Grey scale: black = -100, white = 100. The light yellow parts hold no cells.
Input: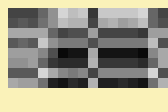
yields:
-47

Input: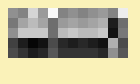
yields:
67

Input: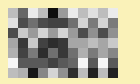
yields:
84

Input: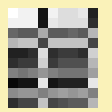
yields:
90

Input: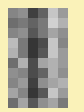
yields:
-50

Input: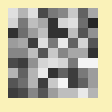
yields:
75

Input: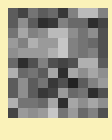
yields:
-9

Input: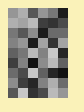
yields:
-32
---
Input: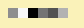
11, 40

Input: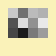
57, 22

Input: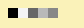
-99, 6

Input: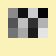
8, 79

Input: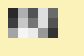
-68, -60

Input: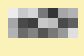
85, 75

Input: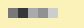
-6, 61
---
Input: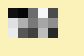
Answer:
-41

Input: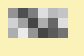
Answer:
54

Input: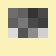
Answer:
-43

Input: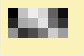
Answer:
-89

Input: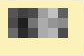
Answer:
-25

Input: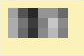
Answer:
-17

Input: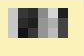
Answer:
-75

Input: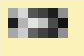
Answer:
12

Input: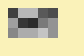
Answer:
-40
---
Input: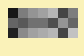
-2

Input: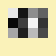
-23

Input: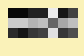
-49

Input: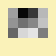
44

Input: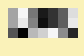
73

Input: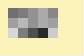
5
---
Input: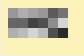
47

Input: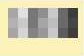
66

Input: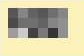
59

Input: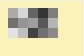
50

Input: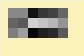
25

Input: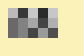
2

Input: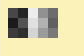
-63

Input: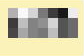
31
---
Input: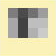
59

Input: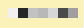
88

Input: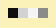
92

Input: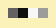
94

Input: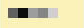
62

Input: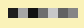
57

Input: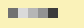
71
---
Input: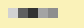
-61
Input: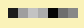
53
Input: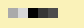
-98
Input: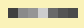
17
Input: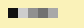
13
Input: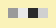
-66
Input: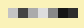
34
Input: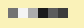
35
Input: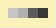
-28
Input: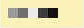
84
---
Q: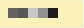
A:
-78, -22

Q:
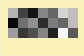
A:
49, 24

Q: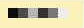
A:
86, -89

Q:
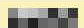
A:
-55, -63

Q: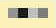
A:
-3, 15

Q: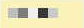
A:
58, 48
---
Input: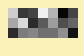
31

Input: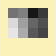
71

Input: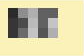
-58

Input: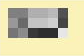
19

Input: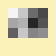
30

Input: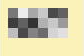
-52

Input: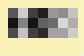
-84

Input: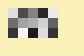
-14
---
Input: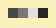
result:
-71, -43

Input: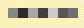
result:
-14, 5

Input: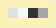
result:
30, 76

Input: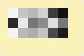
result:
-86, 92

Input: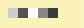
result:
-53, 61

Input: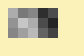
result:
-40, 5

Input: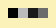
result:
-15, -98

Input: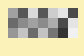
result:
-42, 18
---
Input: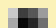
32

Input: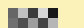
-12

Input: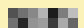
-11

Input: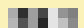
43

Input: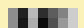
11

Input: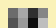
-35
